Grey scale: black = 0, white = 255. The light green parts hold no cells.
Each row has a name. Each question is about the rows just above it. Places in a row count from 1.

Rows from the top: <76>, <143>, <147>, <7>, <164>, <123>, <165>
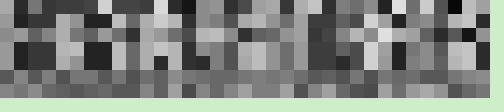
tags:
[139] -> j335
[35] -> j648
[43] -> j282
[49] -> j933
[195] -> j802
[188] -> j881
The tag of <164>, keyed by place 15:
j282
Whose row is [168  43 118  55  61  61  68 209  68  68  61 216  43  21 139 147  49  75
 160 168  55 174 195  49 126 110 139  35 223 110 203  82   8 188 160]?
<76>
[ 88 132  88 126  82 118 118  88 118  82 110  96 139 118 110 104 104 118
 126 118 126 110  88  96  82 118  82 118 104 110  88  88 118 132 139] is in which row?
<123>
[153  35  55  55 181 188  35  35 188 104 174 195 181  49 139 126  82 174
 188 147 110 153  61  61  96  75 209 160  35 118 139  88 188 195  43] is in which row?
<7>
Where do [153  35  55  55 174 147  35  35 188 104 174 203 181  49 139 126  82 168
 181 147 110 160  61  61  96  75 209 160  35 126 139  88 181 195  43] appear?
<143>

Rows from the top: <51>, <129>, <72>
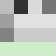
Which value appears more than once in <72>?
[203]
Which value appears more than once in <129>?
[225]
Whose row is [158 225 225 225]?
<129>
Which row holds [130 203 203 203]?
<72>
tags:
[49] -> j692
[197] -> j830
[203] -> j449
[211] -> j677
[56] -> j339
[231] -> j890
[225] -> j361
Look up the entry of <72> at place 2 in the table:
j449

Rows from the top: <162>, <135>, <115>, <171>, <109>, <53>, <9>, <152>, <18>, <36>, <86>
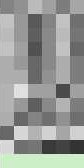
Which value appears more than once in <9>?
[160]
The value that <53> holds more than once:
[173]

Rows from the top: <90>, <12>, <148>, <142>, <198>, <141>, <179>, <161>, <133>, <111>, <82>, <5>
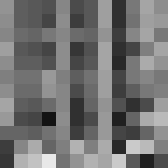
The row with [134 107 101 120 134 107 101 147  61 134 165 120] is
<148>
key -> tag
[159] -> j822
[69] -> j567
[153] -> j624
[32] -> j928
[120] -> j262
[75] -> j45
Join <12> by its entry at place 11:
j822
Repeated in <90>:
[88]
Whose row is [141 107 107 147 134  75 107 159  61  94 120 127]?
<179>
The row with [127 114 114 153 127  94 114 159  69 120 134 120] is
<141>

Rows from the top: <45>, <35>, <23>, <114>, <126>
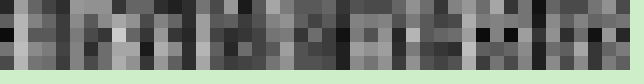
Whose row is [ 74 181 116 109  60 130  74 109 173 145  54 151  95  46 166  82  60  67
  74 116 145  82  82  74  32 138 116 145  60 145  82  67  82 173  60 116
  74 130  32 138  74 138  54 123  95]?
<126>
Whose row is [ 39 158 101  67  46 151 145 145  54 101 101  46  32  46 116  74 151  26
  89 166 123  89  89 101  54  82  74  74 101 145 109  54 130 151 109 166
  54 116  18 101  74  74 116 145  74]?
<45>
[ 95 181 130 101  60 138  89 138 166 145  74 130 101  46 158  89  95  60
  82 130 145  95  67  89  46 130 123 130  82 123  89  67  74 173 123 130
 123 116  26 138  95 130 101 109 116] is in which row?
<35>
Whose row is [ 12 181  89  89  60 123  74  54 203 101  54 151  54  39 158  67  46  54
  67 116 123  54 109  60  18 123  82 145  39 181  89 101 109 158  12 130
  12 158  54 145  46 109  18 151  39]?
<23>

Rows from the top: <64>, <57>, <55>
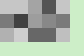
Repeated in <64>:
[198]
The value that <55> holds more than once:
[103]
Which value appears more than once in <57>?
[122]
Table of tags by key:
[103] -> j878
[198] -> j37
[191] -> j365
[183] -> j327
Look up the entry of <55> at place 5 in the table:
j365

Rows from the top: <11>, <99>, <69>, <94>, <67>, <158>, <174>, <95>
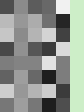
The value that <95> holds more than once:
[119]
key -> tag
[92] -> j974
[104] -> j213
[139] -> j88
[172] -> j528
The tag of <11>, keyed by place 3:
j974
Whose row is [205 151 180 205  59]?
<174>
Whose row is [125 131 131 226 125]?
<67>

